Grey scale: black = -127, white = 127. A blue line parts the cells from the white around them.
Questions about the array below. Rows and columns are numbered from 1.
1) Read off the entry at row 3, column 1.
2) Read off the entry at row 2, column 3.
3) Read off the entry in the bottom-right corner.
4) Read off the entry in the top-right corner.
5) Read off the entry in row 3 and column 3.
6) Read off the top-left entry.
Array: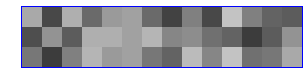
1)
-8
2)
-35
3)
41
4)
-35
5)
0
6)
41

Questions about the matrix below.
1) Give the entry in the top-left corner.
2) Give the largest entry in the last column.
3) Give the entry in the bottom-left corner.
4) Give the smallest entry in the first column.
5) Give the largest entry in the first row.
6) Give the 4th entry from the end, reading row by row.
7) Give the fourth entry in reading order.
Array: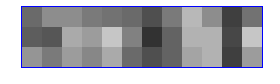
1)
-21
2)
70
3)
21
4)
-34
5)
56
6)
36
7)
-5

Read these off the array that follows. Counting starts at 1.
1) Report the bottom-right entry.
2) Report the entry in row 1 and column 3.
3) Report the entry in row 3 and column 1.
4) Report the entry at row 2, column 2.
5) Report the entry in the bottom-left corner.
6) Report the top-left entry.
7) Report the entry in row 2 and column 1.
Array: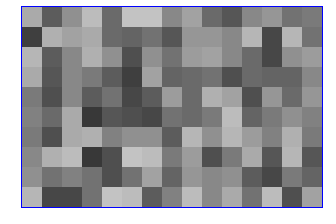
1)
34
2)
16
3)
54
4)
48
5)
54
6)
42
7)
-64

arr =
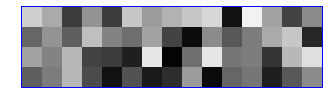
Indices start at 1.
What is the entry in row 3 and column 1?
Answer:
34
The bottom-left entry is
-32
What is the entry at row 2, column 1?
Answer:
-25
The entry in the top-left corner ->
79
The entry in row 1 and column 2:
42
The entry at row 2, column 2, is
19
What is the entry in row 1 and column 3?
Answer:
-67
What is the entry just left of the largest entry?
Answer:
-110
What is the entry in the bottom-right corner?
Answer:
11
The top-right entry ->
11
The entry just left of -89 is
71
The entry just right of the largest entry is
34
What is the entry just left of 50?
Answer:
27
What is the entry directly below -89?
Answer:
95
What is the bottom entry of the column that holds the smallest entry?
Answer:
-82
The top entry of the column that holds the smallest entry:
50
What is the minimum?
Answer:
-123
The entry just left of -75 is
-3

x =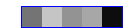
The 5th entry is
-114
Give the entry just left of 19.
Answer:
69

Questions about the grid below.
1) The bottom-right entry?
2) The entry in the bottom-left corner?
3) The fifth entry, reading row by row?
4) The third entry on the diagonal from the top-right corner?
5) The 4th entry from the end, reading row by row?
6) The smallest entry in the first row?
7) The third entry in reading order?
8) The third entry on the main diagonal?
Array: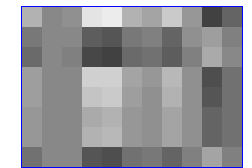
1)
0
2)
-14
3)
108
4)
0
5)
-27
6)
-62
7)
16
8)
0

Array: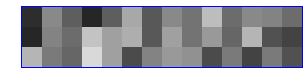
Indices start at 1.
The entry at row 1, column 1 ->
-82
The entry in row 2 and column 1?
-89
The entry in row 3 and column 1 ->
53
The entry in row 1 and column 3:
-33
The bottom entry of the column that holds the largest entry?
89
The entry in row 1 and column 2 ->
9
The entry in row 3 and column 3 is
-25
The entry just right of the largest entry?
32
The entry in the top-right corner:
-19
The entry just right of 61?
-19

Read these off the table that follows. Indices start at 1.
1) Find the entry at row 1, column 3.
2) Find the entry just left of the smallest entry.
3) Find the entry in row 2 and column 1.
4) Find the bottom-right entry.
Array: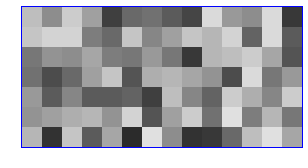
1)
76
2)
38
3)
69
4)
38
